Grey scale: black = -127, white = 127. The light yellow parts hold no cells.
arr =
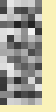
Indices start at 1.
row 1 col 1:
-26
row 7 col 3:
-65
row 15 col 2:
81
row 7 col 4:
-30
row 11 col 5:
-3
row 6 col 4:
14
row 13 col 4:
15
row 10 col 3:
-6
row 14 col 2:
8
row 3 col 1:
86
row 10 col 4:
-34
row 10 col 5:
-2
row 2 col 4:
-58
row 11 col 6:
52
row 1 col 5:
78
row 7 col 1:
46
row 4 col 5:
-91
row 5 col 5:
114
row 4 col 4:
-47
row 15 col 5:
29
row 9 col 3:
-34
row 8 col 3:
11
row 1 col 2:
103

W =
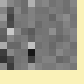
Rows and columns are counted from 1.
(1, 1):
43
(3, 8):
-25
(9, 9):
-24
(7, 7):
-7
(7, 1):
44
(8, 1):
-66
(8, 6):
-4
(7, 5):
64
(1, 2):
6
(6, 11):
3
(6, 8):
-15
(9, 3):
-12
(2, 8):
-2
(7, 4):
2
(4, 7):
-8
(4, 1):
1
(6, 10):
-14
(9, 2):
-52
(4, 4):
-7
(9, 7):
2
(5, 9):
-16
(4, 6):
-20
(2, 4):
-19
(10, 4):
-3
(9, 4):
-7
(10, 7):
-6
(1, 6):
-1
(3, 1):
26
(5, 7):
-10
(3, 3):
-4
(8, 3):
-10
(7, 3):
-23

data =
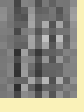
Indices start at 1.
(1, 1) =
-3
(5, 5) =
5
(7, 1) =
2
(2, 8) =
-9
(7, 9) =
26
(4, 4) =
-27
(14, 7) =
16
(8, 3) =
-79
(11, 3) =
-78
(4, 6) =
-19
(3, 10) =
-14
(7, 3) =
-28
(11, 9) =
-23
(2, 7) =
-26
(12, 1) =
-2
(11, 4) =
28
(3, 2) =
-7
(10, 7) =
-26
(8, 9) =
-21
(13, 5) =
-30
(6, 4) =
-19
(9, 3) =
-51
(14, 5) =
1
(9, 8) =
-43
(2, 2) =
-4
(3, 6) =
-19
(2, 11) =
27
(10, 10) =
0
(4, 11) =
19
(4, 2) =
-11
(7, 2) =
-11
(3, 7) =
-17
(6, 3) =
-23
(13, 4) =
36
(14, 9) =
17
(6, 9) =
60

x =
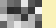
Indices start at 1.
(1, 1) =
33
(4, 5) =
57
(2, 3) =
-80
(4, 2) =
56
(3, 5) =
55
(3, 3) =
29

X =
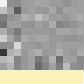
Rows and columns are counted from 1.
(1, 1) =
114
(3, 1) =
-1
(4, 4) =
20
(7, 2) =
17
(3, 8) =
27
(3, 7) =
44
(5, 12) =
38
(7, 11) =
31
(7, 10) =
29
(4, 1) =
-12
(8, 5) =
36
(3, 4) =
46
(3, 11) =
34
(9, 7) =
12
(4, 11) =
19
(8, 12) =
42
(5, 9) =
37
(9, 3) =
4
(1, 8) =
27
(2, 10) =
35
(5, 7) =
26
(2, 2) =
33
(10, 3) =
8
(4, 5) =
19
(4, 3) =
31
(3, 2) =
18
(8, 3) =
58
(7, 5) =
26
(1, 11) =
26
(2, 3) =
-34
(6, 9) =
26
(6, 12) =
24
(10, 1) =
30

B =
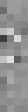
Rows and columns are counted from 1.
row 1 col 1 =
12
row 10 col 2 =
11
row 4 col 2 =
18
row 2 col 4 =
14
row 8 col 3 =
11
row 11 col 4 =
16
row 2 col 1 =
-18
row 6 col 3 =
86
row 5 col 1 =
55
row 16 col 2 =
23
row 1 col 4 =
24
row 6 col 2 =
-1
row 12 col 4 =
22
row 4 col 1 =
8
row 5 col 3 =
6
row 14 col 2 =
31
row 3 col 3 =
19
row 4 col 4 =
4

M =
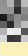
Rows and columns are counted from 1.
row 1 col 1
17
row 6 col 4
73
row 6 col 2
-71
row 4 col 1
-31
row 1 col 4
58
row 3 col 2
-23
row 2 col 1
22
